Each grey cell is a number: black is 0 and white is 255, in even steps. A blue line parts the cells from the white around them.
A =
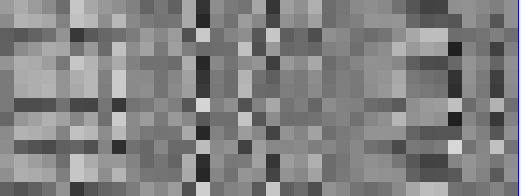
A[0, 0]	156
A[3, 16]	110
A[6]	[122, 167, 174, 179, 148, 169, 183, 126, 202, 138, 142, 116, 138, 157, 58, 120, 109, 183, 107, 104, 125, 121, 138, 116, 127, 120, 142, 150, 171, 125, 120, 115, 46, 142, 120, 61, 138]
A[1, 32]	85
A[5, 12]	134
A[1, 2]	174
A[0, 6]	167
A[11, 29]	88
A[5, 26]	144
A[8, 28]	182
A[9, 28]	146
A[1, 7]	142
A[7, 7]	118
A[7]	[122, 77, 77, 82, 114, 71, 69, 118, 56, 115, 120, 139, 127, 87, 212, 128, 143, 82, 130, 167, 116, 126, 102, 140, 130, 128, 108, 104, 91, 143, 154, 156, 191, 107, 129, 178, 111]
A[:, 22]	[175, 159, 78, 102, 168, 141, 138, 102, 114, 162, 126, 175, 162, 78]
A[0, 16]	122
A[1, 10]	122
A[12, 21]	136
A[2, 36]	111
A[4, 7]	145
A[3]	[97, 139, 151, 170, 165, 115, 152, 106, 193, 140, 162, 122, 159, 125, 107, 109, 110, 193, 79, 153, 104, 108, 102, 128, 133, 110, 133, 141, 182, 153, 166, 160, 32, 131, 113, 64, 128]
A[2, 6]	89
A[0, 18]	166
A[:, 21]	[144, 133, 107, 108, 139, 122, 121, 126, 111, 133, 138, 145, 136, 108]
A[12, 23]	108
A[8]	[103, 150, 161, 176, 161, 134, 163, 111, 202, 138, 156, 122, 153, 135, 89, 111, 110, 196, 87, 140, 110, 111, 114, 124, 131, 113, 135, 144, 182, 145, 151, 145, 32, 134, 113, 57, 130]
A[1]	[139, 178, 174, 167, 130, 193, 183, 142, 184, 136, 122, 115, 117, 169, 39, 132, 114, 156, 135, 72, 145, 133, 159, 108, 121, 128, 148, 147, 149, 103, 85, 90, 85, 146, 129, 86, 144]
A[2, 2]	99
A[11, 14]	45
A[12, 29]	98
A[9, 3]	167
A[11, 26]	144

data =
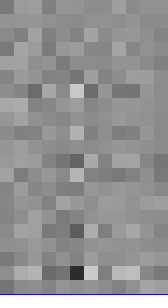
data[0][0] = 122
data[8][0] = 151
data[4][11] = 129
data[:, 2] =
[157, 150, 162, 155, 143, 148, 108, 131, 144, 130, 146, 155, 140, 135, 146, 159, 159, 153, 151, 179, 143]
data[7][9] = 150
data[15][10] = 142
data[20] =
[117, 139, 143, 133, 149, 142, 148, 140, 130, 144, 165, 157]
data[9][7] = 142
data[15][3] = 146
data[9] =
[139, 129, 130, 152, 142, 177, 129, 142, 126, 129, 150, 138]
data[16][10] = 148
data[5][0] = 133
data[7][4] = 150
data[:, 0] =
[122, 147, 138, 121, 160, 133, 141, 168, 151, 139, 150, 153, 161, 133, 134, 133, 138, 143, 122, 142, 117]
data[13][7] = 146
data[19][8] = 185
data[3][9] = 135
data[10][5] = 143
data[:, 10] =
[145, 138, 143, 145, 138, 156, 150, 147, 145, 150, 143, 134, 143, 145, 155, 142, 148, 141, 156, 135, 165]
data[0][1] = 155
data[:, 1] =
[155, 149, 128, 165, 162, 154, 133, 171, 161, 129, 157, 159, 125, 155, 149, 142, 162, 145, 137, 172, 139]
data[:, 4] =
[150, 140, 141, 151, 123, 132, 138, 150, 135, 142, 137, 117, 138, 127, 162, 123, 126, 131, 144, 115, 149]
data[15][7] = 151
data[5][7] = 131
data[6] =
[141, 133, 108, 167, 138, 200, 109, 149, 118, 116, 150, 140]
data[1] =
[147, 149, 150, 144, 140, 139, 144, 145, 142, 148, 138, 139]
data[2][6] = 163
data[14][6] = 143
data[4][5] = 140
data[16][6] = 173

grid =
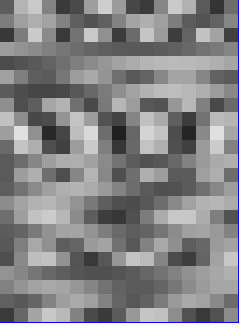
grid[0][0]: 92
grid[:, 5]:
[74, 95, 115, 109, 126, 156, 87, 112, 195, 189, 157, 174, 134, 179, 147, 139, 164, 101, 84, 85, 150, 170, 130]
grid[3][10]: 89
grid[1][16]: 134
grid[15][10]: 124
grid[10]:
[105, 196, 175, 78, 64, 157, 202, 127, 54, 104, 195, 176, 79, 64, 155, 203, 129]
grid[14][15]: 182
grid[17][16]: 163
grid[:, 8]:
[155, 130, 59, 90, 162, 111, 143, 182, 67, 32, 54, 114, 79, 131, 79, 55, 105, 113, 151, 84, 98, 101, 91]
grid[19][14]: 158
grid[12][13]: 90
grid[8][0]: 193
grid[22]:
[59, 103, 164, 200, 185, 130, 74, 58, 91, 152, 197, 193, 141, 81, 57, 81, 140]
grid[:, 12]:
[202, 125, 61, 96, 186, 164, 189, 151, 94, 77, 79, 104, 90, 81, 137, 200, 140, 143, 75, 130, 119, 154, 141]
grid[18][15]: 162
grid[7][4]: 179
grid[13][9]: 109
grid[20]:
[129, 148, 162, 168, 164, 150, 133, 114, 98, 91, 91, 101, 119, 139, 155, 166, 166]
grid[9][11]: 195
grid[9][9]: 102
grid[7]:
[143, 78, 94, 165, 179, 112, 73, 121, 182, 157, 87, 83, 151, 183, 128, 73, 106]
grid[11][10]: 82
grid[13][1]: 114
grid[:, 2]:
[201, 174, 202, 139, 89, 94, 70, 94, 71, 144, 175, 134, 175, 138, 178, 194, 122, 168, 190, 118, 162, 101, 164]
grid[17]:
[88, 126, 168, 144, 94, 101, 154, 163, 113, 87, 130, 168, 143, 93, 103, 155, 163]
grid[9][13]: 37
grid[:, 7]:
[206, 96, 144, 95, 150, 148, 123, 121, 82, 109, 127, 138, 135, 154, 94, 61, 125, 163, 87, 80, 114, 130, 58]
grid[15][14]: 172
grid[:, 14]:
[90, 83, 194, 114, 182, 134, 174, 128, 115, 137, 155, 154, 159, 111, 178, 172, 164, 103, 100, 158, 155, 162, 57]
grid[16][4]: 163
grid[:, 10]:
[59, 175, 197, 89, 180, 100, 178, 87, 192, 212, 195, 82, 175, 90, 88, 124, 99, 130, 186, 103, 91, 97, 197]
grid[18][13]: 61
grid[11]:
[90, 108, 134, 158, 173, 174, 161, 138, 114, 92, 82, 87, 104, 130, 154, 170, 175]
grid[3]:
[156, 147, 139, 128, 118, 109, 101, 95, 90, 89, 89, 92, 96, 104, 114, 122, 133]
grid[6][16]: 136
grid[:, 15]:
[52, 99, 163, 122, 175, 98, 156, 73, 186, 224, 203, 170, 174, 135, 182, 126, 153, 155, 162, 167, 166, 137, 81]

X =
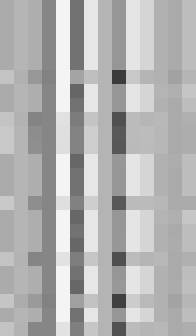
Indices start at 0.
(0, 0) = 171
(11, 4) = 244
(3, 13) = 189
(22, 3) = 134
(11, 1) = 181
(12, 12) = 170
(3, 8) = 150
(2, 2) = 174
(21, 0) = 197
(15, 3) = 134
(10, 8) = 87
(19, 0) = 171
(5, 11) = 177
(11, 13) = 189
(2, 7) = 180
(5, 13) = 181
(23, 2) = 134
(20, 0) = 171
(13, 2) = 174
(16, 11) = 177
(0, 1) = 181
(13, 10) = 213
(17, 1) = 181
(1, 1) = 181
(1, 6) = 230
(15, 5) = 103
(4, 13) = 189
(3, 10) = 213
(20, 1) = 181
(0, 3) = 134
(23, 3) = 134
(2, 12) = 170
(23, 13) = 174
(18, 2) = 133
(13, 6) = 230
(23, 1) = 179
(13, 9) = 229
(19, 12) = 170

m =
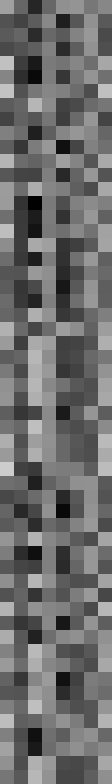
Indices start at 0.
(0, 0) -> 160
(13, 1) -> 109
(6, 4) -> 128
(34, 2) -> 31
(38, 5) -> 91
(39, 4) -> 45
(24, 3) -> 158
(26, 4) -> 54
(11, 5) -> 132
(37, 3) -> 105
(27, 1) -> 108
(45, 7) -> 145
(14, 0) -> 155
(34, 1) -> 106
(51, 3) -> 123
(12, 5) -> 100
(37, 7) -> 75
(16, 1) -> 59
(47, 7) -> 168
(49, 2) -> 158
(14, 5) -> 129
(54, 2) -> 176
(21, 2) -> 35
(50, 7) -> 149
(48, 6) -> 124
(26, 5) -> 66
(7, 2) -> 182
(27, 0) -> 145
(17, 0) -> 141
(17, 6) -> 90
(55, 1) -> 89
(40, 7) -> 84
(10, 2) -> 124
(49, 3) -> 143
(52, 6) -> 144
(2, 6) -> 152
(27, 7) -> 163
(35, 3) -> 132
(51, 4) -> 146
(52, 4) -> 93

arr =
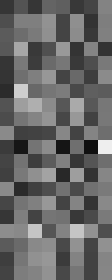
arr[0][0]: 54
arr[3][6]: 132
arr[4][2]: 60
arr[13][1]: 42
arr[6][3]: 118
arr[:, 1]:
[83, 127, 109, 167, 121, 111, 206, 158, 117, 64, 22, 115, 121, 42, 116, 127, 137, 106, 118, 125]
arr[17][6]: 68
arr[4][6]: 78
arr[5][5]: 105
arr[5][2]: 127
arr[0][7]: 131
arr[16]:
[141, 137, 197, 85, 131, 197, 146, 78]
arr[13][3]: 78
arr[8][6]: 66
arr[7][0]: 83
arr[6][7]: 92
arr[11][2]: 61
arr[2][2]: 122
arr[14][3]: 152
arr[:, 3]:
[100, 146, 144, 80, 106, 151, 118, 139, 148, 70, 140, 92, 163, 78, 152, 117, 85, 142, 151, 146]
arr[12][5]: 158
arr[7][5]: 170
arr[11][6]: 85
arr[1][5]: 143
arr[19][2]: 131
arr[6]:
[43, 206, 104, 118, 124, 73, 95, 92]

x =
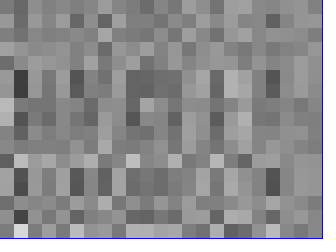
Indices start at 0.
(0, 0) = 122
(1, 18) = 135
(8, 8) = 140
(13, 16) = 169
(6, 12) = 108
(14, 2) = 134
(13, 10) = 115
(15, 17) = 168
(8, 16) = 153
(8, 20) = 139
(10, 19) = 151
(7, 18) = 122
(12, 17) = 144
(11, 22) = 147
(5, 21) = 155
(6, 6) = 128
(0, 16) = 158
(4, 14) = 144
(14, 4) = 124
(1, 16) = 155
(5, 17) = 161
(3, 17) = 120
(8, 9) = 86
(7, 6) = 107
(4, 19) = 132
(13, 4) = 160
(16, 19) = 186
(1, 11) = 116
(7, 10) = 164
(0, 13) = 157
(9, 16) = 158
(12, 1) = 82
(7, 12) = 118
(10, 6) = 124
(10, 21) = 132
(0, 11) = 133
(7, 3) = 117
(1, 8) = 159
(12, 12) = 126

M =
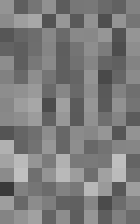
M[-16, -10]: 148
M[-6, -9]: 100
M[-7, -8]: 111
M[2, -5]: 137
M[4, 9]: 131
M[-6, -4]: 104
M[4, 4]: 95
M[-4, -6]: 185
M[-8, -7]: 98
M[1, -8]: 168
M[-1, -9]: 147
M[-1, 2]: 161
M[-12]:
[141, 94, 120, 138, 95, 113, 133, 101, 96, 131]
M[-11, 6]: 148
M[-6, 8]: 133
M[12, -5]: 157
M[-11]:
[129, 105, 142, 117, 95, 101, 148, 73, 102, 139]
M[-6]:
[177, 100, 114, 151, 102, 142, 104, 115, 133, 134]
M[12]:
[139, 192, 111, 148, 185, 157, 110, 161, 187, 111]
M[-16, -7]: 145
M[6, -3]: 89
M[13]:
[58, 129, 117, 107, 130, 120, 184, 154, 88, 158]
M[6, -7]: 106
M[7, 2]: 167
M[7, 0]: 135
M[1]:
[139, 158, 168, 83, 151, 89, 146, 79, 148, 117]
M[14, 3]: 126
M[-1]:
[132, 147, 161, 100, 141, 94, 150, 94, 128, 107]
